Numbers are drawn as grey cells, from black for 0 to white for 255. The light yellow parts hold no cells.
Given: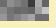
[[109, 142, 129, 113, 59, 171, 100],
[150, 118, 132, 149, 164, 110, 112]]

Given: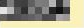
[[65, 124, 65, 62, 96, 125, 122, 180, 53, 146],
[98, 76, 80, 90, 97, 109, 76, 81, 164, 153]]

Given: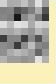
[[210, 171, 173, 193, 158, 224, 160],
[135, 127, 24, 138, 165, 123, 55],
[171, 166, 180, 162, 148, 183, 163],
[140, 131, 59, 142, 189, 136, 128],
[178, 155, 156, 146, 154, 226, 176]]

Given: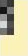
[[90, 55],
[150, 54],
[116, 65]]

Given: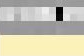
[[154, 153, 151, 153, 155, 152, 153, 154, 161, 155, 154, 154],
[206, 219, 177, 213, 206, 214, 225, 220, 11, 229, 201, 210],
[151, 152, 150, 152, 154, 149, 152, 150, 159, 155, 155, 154]]

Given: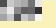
[[79, 201, 182, 169, 115, 232],
[164, 200, 85, 200, 169, 247]]

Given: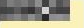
[[94, 125, 113, 124, 102, 142, 66, 130, 83, 105],
[103, 120, 133, 112, 141, 114, 41, 141, 146, 136]]

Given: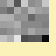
[[147, 175, 86, 202, 141, 151, 198],
[178, 175, 146, 150, 104, 132, 133],
[134, 145, 157, 142, 166, 148, 146]]
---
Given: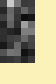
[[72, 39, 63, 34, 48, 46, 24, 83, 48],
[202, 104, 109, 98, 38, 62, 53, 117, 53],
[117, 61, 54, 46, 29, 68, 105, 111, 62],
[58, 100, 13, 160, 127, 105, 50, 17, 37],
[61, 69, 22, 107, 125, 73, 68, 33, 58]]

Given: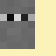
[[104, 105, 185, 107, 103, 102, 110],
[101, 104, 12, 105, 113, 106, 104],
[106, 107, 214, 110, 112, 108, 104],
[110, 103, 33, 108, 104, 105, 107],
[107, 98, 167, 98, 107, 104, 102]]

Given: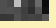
[[79, 79, 54],
[72, 81, 56],
[191, 77, 81],
[70, 63, 65],
[54, 45, 69],
[106, 84, 65],
[11, 16, 86]]

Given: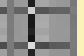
[[165, 84, 165, 168, 161, 170, 76, 160],
[122, 122, 123, 124, 123, 124, 122, 119],
[152, 99, 151, 150, 150, 151, 94, 148],
[154, 97, 152, 153, 154, 151, 91, 149],
[30, 207, 26, 24, 35, 20, 219, 35],
[166, 84, 167, 171, 163, 171, 75, 159],
[166, 84, 168, 171, 162, 173, 73, 160],
[156, 97, 154, 154, 153, 153, 90, 149],
[152, 99, 151, 152, 152, 152, 92, 148],
[151, 99, 151, 151, 152, 151, 93, 148],
[120, 125, 119, 121, 123, 122, 123, 120]]

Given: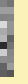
[[130, 158, 131, 217, 170, 182, 44, 205, 141, 99, 95],
[116, 158, 133, 149, 147, 98, 116, 134, 138, 155, 86]]

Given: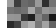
[[255, 255, 255, 255],
[159, 114, 150, 43],
[61, 107, 148, 67],
[106, 114, 57, 153],
[99, 167, 32, 178],
[153, 113, 133, 120],
[46, 149, 100, 163],
[114, 142, 25, 98]]

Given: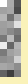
[[255, 161, 181, 159, 156, 120, 235, 122, 144, 167, 98],
[171, 167, 115, 166, 138, 187, 102, 161, 150, 160, 62],
[86, 75, 174, 225, 122, 107, 180, 172, 208, 141, 128]]

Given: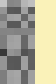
[[198, 149, 126, 150, 132, 126, 126, 56, 149, 149, 126, 126],
[134, 89, 161, 89, 133, 159, 162, 148, 88, 89, 162, 160],
[137, 87, 164, 89, 130, 163, 164, 141, 87, 87, 166, 164],
[181, 161, 103, 160, 132, 103, 103, 83, 159, 160, 101, 103],
[191, 93, 160, 96, 132, 159, 160, 95, 96, 95, 159, 159]]

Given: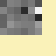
[[87, 133, 99, 100, 135],
[129, 111, 127, 148, 122],
[124, 100, 112, 131, 118],
[107, 43, 120, 125, 107],
[120, 143, 111, 124, 123],
[81, 243, 39, 157, 140]]
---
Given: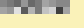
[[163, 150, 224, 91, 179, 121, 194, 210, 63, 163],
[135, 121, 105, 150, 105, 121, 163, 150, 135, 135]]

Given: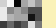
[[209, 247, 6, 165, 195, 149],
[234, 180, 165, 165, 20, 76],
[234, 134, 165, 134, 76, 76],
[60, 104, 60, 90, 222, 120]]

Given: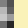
[[199, 156],
[184, 97],
[128, 81],
[112, 39]]

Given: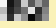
[[216, 48, 201, 144, 9, 72, 144],
[187, 35, 72, 114, 229, 48, 130],
[245, 21, 60, 201, 87, 160, 101]]

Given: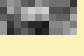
[[71, 164, 124, 179, 208, 194, 208, 83, 83, 71, 112],
[112, 150, 136, 97, 83, 150, 124, 112, 112, 112, 55],
[97, 83, 97, 164, 179, 136, 164, 112, 97, 97, 164],
[150, 55, 97, 71, 41, 41, 26, 136, 136, 150, 124],
[150, 41, 71, 97, 71, 26, 41, 124, 124, 150, 179]]

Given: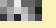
[[129, 170, 210, 182, 113, 28],
[57, 156, 41, 198, 143, 70],
[170, 129, 235, 101, 101, 70]]
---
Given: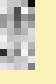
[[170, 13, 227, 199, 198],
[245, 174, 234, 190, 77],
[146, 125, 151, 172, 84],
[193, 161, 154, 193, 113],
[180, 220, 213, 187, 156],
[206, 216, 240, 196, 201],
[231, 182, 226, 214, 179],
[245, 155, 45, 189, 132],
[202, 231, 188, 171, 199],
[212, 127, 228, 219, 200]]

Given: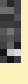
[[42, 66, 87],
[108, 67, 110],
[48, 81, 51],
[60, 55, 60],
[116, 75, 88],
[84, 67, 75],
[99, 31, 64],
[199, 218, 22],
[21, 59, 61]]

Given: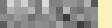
[[177, 88, 121, 212, 171, 209, 149, 122, 218, 131, 130, 150, 148, 133],
[138, 143, 119, 176, 159, 161, 181, 121, 186, 139, 101, 185, 125, 113],
[131, 146, 141, 134, 154, 143, 111, 130, 135, 148, 111, 60, 134, 160],
[93, 131, 92, 148, 122, 140, 131, 143, 139, 129, 167, 121, 120, 63]]

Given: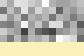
[[175, 192, 208, 170, 227, 223, 204, 189, 251, 177, 162, 162],
[151, 180, 118, 191, 149, 226, 158, 213, 183, 202, 100, 172],
[125, 157, 209, 153, 191, 119, 179, 162, 182, 120, 181, 165],
[175, 93, 132, 123, 159, 242, 159, 196, 139, 222, 218, 128],
[184, 142, 205, 174, 156, 63, 173, 106, 83, 67, 146, 157],
[214, 109, 173, 122, 184, 127, 183, 172, 196, 136, 252, 232]]

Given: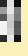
[[224, 12, 39],
[230, 126, 156],
[205, 121, 88],
[200, 85, 244],
[209, 91, 242],
[230, 19, 43]]

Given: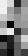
[[37, 140, 238, 213],
[118, 167, 241, 159],
[147, 161, 203, 171],
[150, 153, 153, 7],
[42, 122, 206, 235],
[114, 210, 11, 33],
[91, 162, 88, 27],
[94, 62, 40, 12]]
